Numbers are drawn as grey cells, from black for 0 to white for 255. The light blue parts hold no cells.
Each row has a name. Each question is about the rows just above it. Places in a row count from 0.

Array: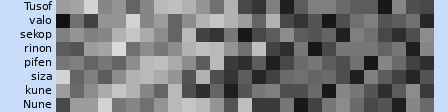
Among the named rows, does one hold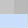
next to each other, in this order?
yes
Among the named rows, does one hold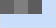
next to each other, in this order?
yes
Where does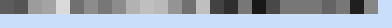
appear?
rinon
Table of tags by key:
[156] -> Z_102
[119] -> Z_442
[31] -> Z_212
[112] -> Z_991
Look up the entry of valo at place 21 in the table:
Z_991
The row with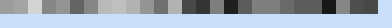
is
Tusof
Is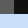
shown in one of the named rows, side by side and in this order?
no
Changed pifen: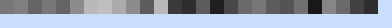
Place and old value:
20, [78]

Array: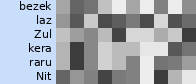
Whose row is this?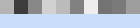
raru
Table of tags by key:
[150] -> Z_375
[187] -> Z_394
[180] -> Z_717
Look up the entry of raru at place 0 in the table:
Z_717
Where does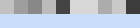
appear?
Zul

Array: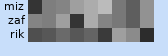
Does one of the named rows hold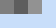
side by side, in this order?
no
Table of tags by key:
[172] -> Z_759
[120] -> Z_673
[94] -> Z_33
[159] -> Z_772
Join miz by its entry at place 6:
Z_673
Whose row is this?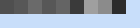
rik
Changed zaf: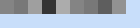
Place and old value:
1, [126]
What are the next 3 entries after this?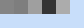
[132 120  94]
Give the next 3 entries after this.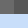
[100  58 159]

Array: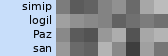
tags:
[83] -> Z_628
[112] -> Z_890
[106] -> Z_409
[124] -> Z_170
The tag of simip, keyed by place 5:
Z_409
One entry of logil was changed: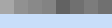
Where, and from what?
0, [160]
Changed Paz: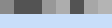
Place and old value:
1, [91]
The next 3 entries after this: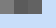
[131 145 106]
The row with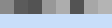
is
Paz
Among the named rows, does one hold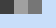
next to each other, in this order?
yes
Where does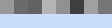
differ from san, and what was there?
4, [137]

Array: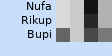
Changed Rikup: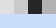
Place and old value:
0, [218]
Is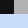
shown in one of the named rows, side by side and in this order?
yes
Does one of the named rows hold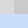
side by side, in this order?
yes
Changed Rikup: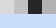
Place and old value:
1, [202]
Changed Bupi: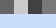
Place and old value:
2, [73]

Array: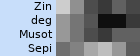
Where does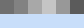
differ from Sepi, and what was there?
3, [190]
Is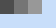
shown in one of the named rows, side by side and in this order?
no
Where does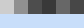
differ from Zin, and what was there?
4, [97]
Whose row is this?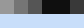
deg
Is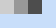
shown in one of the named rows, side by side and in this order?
no

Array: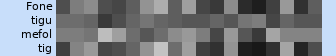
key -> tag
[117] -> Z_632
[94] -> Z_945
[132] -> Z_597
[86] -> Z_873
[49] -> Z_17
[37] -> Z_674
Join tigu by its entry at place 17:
Z_873
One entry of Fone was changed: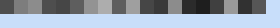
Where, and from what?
18, [94]
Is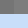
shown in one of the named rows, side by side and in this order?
yes
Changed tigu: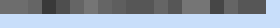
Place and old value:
14, [125]
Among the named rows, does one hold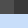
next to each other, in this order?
no
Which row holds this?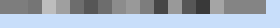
mefol
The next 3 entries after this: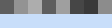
[43 30 64]

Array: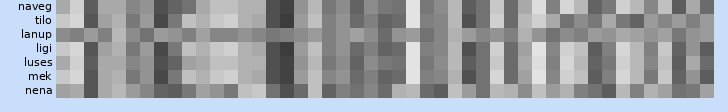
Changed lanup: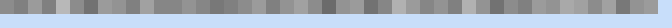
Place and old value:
42, [147]
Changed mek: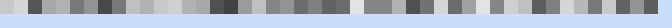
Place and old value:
26, [128]
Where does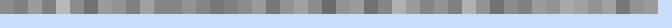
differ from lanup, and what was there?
19, [128]
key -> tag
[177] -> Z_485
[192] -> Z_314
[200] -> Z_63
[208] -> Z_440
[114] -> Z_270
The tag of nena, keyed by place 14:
Z_63
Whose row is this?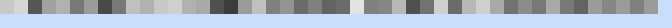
tilo
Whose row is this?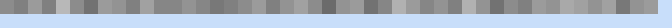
lanup

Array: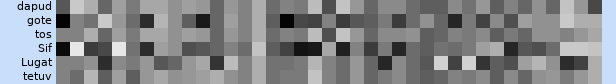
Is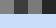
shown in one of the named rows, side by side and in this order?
yes
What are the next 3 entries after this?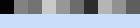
[ 25 102 159]
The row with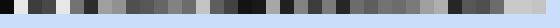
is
Sif
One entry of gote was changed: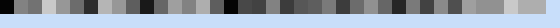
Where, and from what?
8, [145]
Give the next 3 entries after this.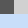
[ 66 209  52]
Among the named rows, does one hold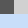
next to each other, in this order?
yes
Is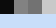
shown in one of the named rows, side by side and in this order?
no

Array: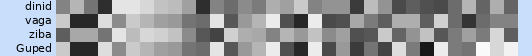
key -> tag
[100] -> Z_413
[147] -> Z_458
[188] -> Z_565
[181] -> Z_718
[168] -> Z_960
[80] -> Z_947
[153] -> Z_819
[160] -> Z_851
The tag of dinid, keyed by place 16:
Z_851
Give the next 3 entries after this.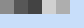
[168 131 181]
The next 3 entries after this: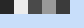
[116  67 221]

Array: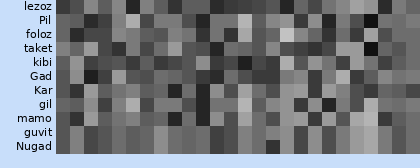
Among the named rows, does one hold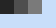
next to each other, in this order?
no
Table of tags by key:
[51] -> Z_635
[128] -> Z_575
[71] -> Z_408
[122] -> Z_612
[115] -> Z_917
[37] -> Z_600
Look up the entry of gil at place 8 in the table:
Z_612
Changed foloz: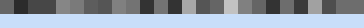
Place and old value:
17, [134]

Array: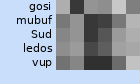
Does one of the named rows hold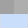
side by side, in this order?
no
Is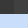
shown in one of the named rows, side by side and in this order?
yes
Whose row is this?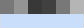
mubuf
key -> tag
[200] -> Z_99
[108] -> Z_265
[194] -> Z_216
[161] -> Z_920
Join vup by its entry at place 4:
Z_265
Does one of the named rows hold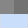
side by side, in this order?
no

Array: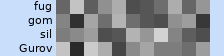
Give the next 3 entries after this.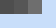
[173 102 150]
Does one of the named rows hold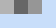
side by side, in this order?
no
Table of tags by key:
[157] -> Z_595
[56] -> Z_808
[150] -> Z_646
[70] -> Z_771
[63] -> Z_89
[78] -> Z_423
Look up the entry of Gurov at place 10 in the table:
Z_595

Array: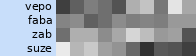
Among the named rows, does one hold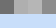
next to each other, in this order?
no
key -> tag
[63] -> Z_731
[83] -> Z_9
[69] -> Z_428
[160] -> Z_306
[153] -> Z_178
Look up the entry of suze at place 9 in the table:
Z_731

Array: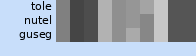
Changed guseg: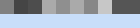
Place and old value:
3, [178]
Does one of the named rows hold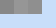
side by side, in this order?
no
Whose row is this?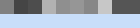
nutel
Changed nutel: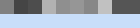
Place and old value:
7, [199]
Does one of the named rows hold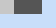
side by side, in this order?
yes

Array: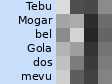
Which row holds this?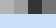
Gola
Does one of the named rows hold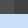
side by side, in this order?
no
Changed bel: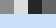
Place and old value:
1, [212]
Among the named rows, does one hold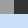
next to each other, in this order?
yes
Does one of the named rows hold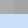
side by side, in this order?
no
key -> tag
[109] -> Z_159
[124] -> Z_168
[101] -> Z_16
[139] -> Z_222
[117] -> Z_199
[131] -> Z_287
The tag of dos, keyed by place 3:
Z_168

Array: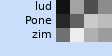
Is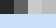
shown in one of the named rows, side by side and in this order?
yes
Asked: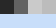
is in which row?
Pone

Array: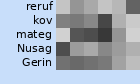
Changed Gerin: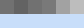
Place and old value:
1, [105]
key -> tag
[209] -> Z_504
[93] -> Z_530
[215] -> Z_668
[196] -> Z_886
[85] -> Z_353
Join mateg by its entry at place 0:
Z_504
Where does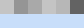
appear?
reruf
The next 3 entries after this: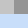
[169 196 183]

